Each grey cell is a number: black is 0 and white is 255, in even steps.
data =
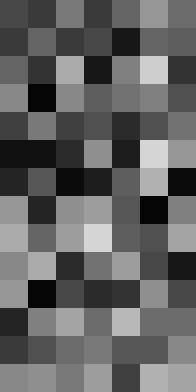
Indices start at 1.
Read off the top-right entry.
108
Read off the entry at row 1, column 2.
58
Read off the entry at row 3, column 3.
170
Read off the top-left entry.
72
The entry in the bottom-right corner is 164
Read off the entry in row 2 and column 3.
58
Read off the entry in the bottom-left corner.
136
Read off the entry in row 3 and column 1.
100
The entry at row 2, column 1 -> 58
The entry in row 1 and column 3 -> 121

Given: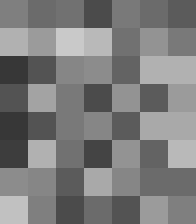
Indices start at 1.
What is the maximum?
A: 201
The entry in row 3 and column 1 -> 55
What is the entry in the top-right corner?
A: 91
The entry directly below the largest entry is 134
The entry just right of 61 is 177
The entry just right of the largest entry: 185
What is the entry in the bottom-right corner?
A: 127
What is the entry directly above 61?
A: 55
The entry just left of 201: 155
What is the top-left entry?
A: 127
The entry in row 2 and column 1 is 177
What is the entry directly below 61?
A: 140
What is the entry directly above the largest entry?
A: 113
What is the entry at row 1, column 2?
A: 107

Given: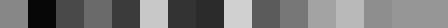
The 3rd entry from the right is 142
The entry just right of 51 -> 43
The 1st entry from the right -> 150
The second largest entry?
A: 200
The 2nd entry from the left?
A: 7

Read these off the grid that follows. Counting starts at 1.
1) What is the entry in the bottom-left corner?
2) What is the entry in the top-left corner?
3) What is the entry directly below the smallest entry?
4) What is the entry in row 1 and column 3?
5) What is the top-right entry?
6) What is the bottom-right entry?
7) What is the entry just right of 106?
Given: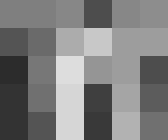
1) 51
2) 127
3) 51
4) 135
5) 141
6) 112
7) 172

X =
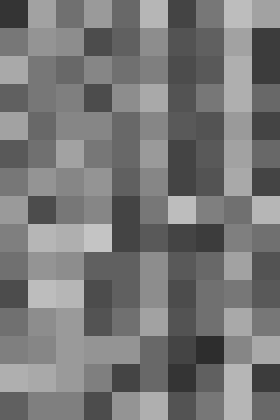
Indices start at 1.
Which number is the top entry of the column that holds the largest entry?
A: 154
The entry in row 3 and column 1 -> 169
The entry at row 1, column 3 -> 112
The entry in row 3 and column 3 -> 104
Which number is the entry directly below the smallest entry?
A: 96
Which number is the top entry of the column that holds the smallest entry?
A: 119
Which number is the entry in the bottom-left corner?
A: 96
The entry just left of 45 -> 68
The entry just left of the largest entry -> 175
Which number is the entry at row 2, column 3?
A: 141
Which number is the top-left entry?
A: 52
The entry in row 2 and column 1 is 119
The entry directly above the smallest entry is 112
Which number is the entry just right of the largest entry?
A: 68
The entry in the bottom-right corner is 104
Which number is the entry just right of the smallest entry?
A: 134
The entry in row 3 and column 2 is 119
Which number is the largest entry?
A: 196
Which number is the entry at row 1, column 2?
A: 162
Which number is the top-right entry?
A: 162
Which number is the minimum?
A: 45
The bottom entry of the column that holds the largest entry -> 76

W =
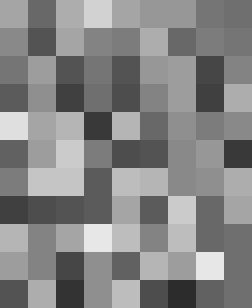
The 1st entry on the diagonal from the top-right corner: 111
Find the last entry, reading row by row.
111
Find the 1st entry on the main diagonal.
165
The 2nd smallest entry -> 51
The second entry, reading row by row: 104
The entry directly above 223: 91
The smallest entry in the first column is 64
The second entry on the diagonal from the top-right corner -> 124
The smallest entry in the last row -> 44
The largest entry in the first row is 210
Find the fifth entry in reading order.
165
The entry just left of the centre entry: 124
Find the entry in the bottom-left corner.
83
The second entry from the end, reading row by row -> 97
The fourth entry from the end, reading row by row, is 77
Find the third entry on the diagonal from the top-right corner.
157
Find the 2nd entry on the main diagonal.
83

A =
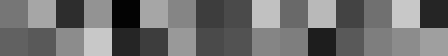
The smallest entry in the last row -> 29
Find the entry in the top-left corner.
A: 118
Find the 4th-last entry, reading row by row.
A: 89
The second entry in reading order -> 166
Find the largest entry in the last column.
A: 159
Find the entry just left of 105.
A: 193
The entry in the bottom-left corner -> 97
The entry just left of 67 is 185
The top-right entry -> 37
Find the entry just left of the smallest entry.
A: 147

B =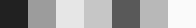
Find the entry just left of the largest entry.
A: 184
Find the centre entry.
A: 198

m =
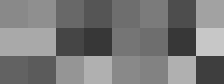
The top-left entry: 137
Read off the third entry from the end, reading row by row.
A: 130
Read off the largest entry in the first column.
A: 169
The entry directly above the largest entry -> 162
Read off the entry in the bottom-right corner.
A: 62
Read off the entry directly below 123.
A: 110
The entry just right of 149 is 176
